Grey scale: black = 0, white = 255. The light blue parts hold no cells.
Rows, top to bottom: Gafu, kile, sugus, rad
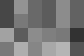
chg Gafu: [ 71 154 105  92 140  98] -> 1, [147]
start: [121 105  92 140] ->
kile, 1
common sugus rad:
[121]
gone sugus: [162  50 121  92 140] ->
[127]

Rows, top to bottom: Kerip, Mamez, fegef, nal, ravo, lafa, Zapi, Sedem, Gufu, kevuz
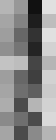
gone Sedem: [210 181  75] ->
[173]
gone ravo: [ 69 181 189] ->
[195]

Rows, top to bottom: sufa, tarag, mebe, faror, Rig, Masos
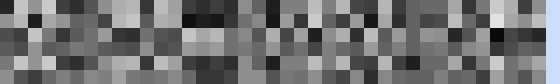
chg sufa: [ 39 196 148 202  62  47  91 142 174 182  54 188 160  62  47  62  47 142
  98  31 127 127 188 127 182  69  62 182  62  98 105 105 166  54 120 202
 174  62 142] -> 6, [84]
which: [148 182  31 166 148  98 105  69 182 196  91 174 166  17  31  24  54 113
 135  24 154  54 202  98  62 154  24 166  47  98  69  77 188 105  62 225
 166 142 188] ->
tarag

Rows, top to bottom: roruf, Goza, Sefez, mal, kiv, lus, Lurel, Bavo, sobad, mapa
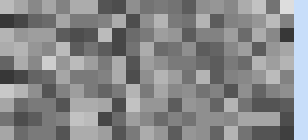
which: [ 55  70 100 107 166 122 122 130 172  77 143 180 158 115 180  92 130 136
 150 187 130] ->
lus
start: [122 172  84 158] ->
kiv, 7
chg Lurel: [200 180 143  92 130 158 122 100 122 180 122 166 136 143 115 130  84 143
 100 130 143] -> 3, [84]
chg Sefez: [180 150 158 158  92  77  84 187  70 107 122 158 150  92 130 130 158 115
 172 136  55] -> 17, [107]
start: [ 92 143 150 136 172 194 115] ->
roruf, 13

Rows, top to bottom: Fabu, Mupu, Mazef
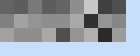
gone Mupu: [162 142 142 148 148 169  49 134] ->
[128]
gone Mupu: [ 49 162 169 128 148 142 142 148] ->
[134]
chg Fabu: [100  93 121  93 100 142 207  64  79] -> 6, [200]
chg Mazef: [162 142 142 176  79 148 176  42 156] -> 3, [169]
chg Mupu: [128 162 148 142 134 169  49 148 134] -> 4, [142]
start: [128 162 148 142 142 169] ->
Mupu, 0

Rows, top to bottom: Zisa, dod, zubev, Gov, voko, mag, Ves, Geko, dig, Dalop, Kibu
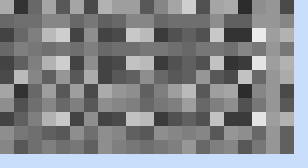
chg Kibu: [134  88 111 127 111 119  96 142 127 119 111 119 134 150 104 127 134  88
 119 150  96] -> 12, [127]
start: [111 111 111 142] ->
dod, 12

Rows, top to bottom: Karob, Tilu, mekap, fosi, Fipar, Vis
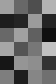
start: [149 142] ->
Fipar, 1
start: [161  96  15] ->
mekap, 1
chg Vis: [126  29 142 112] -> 2, [134]
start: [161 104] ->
Karob, 0
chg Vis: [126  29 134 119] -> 3, [112]
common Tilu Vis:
[29]
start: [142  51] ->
Fipar, 2

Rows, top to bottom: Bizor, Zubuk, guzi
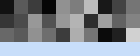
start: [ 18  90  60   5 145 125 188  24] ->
Bizor, 0
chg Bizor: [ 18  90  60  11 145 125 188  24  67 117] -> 3, [5]
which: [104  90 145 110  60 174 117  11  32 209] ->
guzi
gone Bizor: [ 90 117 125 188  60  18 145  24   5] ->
[67]

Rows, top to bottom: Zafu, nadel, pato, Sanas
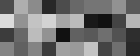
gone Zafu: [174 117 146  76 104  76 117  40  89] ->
[139]
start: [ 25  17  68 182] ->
nadel, 6

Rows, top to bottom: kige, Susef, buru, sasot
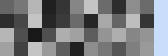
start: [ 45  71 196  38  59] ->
Susef, 0
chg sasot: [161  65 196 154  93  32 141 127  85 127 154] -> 7, [119]
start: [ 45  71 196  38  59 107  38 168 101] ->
Susef, 0

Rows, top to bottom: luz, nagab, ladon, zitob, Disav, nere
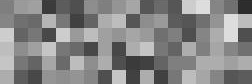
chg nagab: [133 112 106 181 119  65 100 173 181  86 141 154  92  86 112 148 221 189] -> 8, [189]
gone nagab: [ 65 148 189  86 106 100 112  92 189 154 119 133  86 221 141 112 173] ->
[181]

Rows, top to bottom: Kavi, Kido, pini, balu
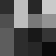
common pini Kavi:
[45]
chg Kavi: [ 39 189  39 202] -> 0, [45]

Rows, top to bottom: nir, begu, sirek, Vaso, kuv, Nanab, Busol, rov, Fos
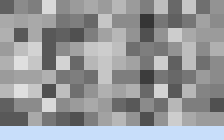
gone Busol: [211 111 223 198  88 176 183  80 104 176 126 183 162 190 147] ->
[132]
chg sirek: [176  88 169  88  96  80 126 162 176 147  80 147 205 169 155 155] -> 8, [183]

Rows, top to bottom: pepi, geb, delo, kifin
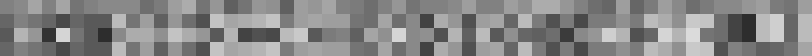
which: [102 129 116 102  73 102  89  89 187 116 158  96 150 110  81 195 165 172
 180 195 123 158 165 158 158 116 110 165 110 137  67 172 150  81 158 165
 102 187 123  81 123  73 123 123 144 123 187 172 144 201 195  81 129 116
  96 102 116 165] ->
kifin
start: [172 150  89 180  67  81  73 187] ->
delo, 13

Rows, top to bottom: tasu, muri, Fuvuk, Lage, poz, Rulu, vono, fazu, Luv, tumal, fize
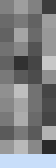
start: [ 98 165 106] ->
Fuvuk, 0
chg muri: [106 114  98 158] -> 1, [121]

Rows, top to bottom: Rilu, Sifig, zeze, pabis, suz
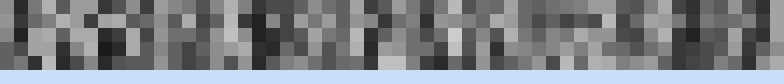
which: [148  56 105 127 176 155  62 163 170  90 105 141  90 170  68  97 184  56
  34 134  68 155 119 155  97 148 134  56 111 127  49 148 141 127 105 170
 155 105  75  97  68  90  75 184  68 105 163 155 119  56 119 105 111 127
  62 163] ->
Sifig
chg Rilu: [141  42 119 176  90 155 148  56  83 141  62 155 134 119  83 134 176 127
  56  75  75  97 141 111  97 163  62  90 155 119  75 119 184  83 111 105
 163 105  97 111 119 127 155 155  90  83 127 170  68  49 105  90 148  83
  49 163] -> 6, [155]
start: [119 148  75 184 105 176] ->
suz, 37
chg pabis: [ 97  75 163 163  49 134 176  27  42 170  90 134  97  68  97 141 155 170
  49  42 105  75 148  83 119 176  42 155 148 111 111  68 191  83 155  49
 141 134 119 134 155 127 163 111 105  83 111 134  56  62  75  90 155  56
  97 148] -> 55, [141]
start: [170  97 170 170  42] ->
zeze, 3

